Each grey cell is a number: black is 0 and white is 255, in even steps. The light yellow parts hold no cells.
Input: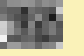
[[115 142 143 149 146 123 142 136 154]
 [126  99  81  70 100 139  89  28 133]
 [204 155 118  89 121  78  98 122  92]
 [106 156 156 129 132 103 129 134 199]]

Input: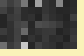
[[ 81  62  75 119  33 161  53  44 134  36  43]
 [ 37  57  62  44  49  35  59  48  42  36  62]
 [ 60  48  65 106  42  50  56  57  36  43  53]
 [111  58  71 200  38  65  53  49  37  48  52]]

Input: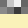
[[112 198 241 101]]

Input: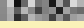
[[140 207  17 104 215 117 131  25 166  83 217 179]
 [136 170  42  94 180 153 141  66 148  89 158 170]]

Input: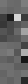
[[117 107 105 125]
 [ 61  27 213  58]
 [ 85  74 105 163]
 [111 107 105  67]
 [100  92 106  23]
 [101 112 107 116]]

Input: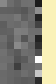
[[136 109  98 112 113  28]
 [111 110 119  96 108  34]
 [ 97  99 126 124 111 110]
 [104  87 138 121 101  47]
 [110 108  84  91 111 253]
 [106 102  99 110 103 198]]

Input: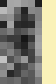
[[ 32 166 168 151 146  30]
 [138 145  86  46  75 130]
 [106 125  74  87 116 149]
 [119 108  50  34  91 166]
 [194  82 113 153  65 122]
 [143  40  62 101  89 147]]
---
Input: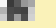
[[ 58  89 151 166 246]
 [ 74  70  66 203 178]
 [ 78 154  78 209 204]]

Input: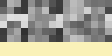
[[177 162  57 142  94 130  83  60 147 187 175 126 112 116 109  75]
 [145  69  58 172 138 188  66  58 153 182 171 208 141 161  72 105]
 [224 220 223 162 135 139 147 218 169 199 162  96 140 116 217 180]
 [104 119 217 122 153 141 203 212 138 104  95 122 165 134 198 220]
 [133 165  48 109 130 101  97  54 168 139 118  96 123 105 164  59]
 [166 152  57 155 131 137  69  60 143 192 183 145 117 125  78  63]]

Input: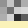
[[197 105 173 146]
 [113 209 216 166]
 [213  44  94 174]]

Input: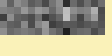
[[ 98 142 126  92 105  74 116 142  45 107  80 111  77 109 146]
 [124 117 151 122 151 139 105 136 189 142 127 132 175  75 130]
 [142  98  91  76 113  57  82 102 192 116  69 120 156  80  63]
 [ 97  91 137  76 134 154  63  77  90  88  76  88  97  84 122]
 [105 115 123 115 101 149 113  95  31  96 106 110  76  97 142]]

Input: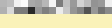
[[189 241 251 169 163 183 244 124 192 154 211 189 147 153 239 182]
 [216 123 122  41 152 127 144 235 199 149 131  83 151 114 138 176]]

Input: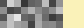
[[209 175  55  98 107 189  68 147  81]
 [ 70  83 138 177 138 115 143 191 143]
 [192 228 102  92 163 106  60  83  85]
 [194 161 150  67 170 134 138 109 147]]

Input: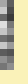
[[ 94 167]
 [ 76 202]
 [ 59 104]
 [120 222]
 [147 197]
 [ 94 111]
 [154 199]
 [ 83  92]
 [118 144]
 [142 118]]

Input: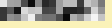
[[162 159  77  12 136  40  55 159 189 188  61 201 178 121 228]
 [ 89  21 218 195 200  70  73 161  36  35  44  98 211 148  54]
 [143 132 195 238 126 113 114  77   9 173 148 208 244 196  55]]
